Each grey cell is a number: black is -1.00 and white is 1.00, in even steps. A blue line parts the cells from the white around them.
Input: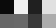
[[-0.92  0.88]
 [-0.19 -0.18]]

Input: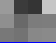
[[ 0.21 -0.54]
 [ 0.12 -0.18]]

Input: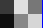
[[-0.55  0.76]
 [-0.88  0.06]]

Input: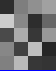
[[-0.65 -0.01]
 [ 0.60  0.07]]

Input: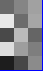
[[-0.18  0.04]
 [ 0.81 -0.15]]

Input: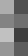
[[ 0.36 -0.37]
 [ 0.03 -0.13]]

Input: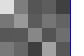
[[ 0.75 -0.02]
 [-0.07  0.20]]

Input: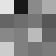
[[ 0.79 -0.81]
 [-0.21 -0.14]]

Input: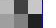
[[ 0.46 -0.49]
 [ 0.25  0.01]]
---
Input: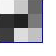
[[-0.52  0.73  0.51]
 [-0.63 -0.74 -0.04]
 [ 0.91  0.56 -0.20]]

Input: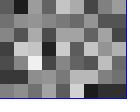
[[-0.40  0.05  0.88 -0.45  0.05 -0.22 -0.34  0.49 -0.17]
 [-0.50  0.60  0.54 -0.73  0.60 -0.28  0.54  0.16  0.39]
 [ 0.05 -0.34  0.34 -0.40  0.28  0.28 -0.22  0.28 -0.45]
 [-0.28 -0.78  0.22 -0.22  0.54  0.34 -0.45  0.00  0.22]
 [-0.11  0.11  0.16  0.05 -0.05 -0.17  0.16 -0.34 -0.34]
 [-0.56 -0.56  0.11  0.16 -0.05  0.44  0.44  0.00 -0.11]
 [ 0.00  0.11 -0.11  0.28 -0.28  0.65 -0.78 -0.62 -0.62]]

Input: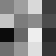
[[-0.91 -0.19  0.87 -0.69]
 [-0.13  0.19  0.75 -0.58]
 [ 0.02  0.25  0.70 -0.52]
 [ 0.54 -0.03  0.08 -0.40]]

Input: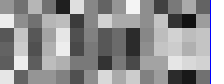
[[ 0.17 -0.11  0.43 -0.11 -0.76  0.75  0.06 -0.22  0.17  0.91  0.11 -0.49
  -0.05  0.33 -0.22]
 [ 0.80 -0.22  0.17  0.17  0.01 -0.37  0.11  0.70  0.33  0.60  0.01  0.23
  -0.66 -0.81 -0.11]
 [ 0.86  0.11 -0.11  0.43  0.48 -0.54  0.06  0.65  0.33  0.33  0.11  0.54
  -0.60 -0.87  0.23]
 [-0.27  0.86 -0.27  0.48  0.38 -0.05 -0.05 -0.60 -0.05 -0.43  0.28  0.28
   0.80  0.70  0.65]
 [-0.32  0.54 -0.32  0.28  0.80 -0.37  0.01 -0.32 -0.16 -0.66  0.06  0.48
   0.65  0.48  0.54]
 [-0.22  0.60 -0.37  0.38  0.86 -0.43 -0.05 -0.32 -0.16 -0.66  0.11  0.54
   0.60  0.38  0.54]]

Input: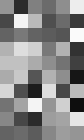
[[-0.10  0.29  0.91  0.17  0.63 -0.89]
 [ 0.40  0.74  0.63 -0.05  0.40 -0.61]
 [-0.44  0.91  0.46 -0.38 -0.16 -0.55]
 [ 0.51  0.51  0.34  0.11 -0.10 -0.50]
 [ 0.17 -0.66  0.00 -0.16  0.11  0.86]
 [-0.22 -0.05 -0.22 -0.28 -0.33  0.96]
 [-0.22 -0.16 -0.28  0.06  0.23  0.17]
 [ 0.34  0.57 -0.33  0.40  0.11 -0.83]
 [ 0.06 -0.44 -0.66  0.23  0.29  0.80]
 [ 0.68 -0.38 -0.78  0.74 -0.44  0.46]]

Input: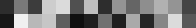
[[-0.82  0.88  0.44  0.55 -0.26 -0.88 -0.76 -0.11 -0.76  0.33 -0.70  0.05
   0.72 -0.31]
 [-0.65 -0.05 -0.53  0.61  0.72 -0.37  0.50 -0.65  0.16 -0.21  0.11  0.39
   0.16 -0.47]]
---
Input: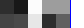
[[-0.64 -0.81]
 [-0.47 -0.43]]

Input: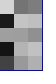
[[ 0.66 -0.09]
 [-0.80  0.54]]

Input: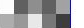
[[ 0.98 -0.25]
 [ 0.36  0.19]]

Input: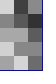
[[ 0.66 -0.50]
 [ 0.04 -0.30]]

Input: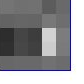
[[-0.09 -0.12]
 [-0.22 -0.20]]

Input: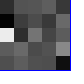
[[-0.64 -0.35]
 [-0.98 -0.52]]
